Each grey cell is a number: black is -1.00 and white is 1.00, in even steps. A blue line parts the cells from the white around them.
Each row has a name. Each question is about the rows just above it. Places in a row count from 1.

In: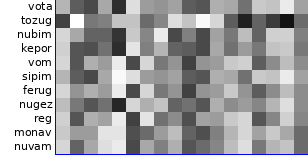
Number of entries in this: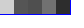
5
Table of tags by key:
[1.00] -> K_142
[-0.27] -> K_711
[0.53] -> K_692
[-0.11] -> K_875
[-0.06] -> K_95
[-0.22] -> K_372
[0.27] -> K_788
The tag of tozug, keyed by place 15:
K_372
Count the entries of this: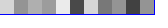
11

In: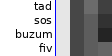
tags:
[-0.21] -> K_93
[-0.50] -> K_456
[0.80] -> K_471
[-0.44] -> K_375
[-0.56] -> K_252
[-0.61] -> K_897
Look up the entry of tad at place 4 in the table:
K_456
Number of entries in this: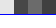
4
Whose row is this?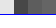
fiv
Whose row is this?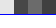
tad
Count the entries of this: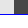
2
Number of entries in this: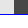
2

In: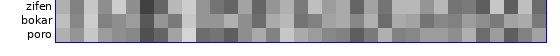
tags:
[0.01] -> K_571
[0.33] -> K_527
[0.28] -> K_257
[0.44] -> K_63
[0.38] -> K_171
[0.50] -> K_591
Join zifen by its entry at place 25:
K_63
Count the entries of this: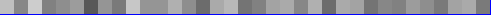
35
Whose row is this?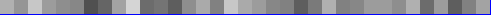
poro
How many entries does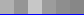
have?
6
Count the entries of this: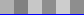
6
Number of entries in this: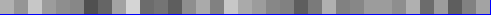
35

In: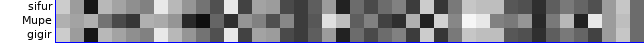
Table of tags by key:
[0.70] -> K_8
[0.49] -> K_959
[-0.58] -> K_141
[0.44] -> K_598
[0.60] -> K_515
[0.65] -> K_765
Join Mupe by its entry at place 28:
K_765
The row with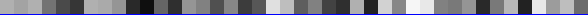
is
Mupe
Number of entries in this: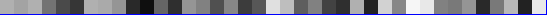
39
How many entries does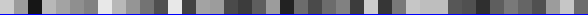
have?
42
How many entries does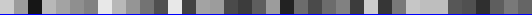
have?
38
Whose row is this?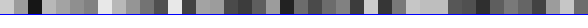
gigir
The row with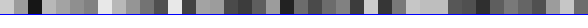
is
sifur

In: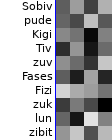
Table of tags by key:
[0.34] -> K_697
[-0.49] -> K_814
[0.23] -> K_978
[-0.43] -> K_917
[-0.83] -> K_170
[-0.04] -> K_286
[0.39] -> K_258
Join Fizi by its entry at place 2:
K_697
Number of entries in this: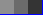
3
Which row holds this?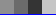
zuv
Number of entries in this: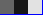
3

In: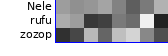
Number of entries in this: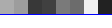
8
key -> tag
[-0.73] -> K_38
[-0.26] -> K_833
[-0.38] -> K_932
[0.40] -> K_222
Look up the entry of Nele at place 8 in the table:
K_222
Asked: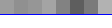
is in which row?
Nele
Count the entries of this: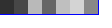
7

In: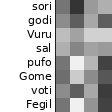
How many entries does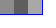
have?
3
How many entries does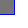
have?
1
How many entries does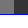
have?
2
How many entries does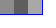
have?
3
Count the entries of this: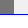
2

